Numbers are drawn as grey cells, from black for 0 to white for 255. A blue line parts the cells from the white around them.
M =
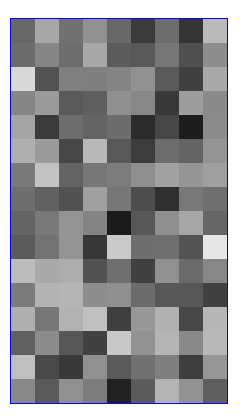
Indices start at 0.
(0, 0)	103
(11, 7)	87
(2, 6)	90
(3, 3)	95
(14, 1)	73
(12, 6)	177
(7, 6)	48
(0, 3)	145
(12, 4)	64
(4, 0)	164
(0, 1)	166
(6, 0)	121
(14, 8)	150
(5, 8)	148
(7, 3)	159
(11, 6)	87
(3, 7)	157
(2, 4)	132
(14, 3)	144
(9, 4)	202
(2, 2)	128
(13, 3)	65
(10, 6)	144
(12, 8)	183
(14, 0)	191
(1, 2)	109
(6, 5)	143
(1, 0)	108
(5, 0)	175
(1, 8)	142
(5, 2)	71
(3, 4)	143
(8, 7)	166

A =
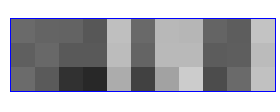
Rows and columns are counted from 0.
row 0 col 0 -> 106
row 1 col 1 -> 104
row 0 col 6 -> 184
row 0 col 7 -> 182
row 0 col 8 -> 100
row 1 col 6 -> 185
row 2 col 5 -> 65
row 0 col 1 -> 100
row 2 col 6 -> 162
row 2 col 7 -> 204
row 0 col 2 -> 99

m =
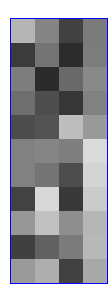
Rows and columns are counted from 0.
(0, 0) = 181
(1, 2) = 44
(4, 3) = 153
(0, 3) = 123
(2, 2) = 105
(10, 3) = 168
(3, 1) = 78
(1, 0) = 59
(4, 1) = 83
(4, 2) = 190
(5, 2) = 126
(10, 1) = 174

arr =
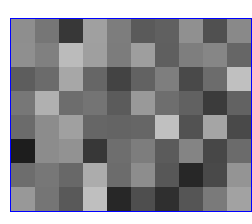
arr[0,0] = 142
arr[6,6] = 87
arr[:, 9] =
[137, 102, 192, 98, 73, 107, 148, 162]
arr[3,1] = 176
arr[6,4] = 108
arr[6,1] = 119
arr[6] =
[109, 119, 104, 172, 108, 141, 87, 39, 73, 148]
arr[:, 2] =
[55, 187, 167, 109, 160, 146, 104, 89]
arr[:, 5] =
[90, 158, 98, 153, 102, 125, 141, 78]
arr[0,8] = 80
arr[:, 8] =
[80, 134, 108, 59, 165, 71, 73, 122]
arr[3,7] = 97
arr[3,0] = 119
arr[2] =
[93, 107, 167, 102, 67, 98, 126, 73, 108, 192]
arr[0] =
[142, 118, 55, 160, 125, 90, 96, 144, 80, 137]
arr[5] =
[29, 140, 146, 55, 110, 125, 91, 132, 71, 107]
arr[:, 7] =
[144, 126, 73, 97, 82, 132, 39, 85]

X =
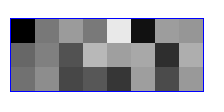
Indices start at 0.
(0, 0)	0
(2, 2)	71
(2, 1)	141
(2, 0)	113
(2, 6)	75
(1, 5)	168
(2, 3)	87

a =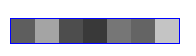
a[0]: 94
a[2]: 77
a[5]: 100
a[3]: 57

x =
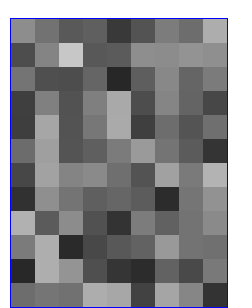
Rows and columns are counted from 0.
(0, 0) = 141
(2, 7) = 101
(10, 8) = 121
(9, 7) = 115
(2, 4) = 39
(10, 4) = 53
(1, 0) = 77
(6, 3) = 138
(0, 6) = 124
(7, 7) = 117
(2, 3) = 101
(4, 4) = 170
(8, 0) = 177
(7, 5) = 92
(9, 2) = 42
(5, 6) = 116
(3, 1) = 128
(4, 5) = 63
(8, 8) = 138
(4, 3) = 119
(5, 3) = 95
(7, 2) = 116
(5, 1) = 159
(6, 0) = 71
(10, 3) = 79
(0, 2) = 89
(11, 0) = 109
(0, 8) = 173
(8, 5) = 124
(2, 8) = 123
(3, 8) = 71
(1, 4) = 91
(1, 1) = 132
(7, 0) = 49
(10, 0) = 40

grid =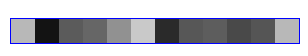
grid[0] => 184
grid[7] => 87
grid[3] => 102
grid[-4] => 93

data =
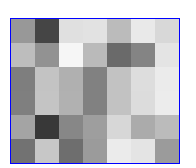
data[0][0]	152
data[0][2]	224
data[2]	[126, 195, 176, 129, 194, 221, 235]
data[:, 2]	[224, 246, 176, 177, 135, 110]
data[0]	[152, 69, 224, 226, 187, 233, 216]
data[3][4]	194
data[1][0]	189
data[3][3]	129
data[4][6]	187
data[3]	[127, 196, 177, 129, 194, 220, 236]
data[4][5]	171
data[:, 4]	[187, 106, 194, 194, 215, 235]

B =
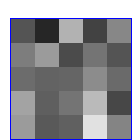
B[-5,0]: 84
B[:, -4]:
[38, 155, 99, 95, 89]
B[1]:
[125, 155, 75, 116, 84]
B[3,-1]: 71
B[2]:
[108, 99, 101, 140, 106]
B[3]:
[163, 95, 116, 186, 71]

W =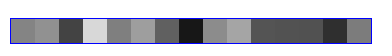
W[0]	132
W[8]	140
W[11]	82
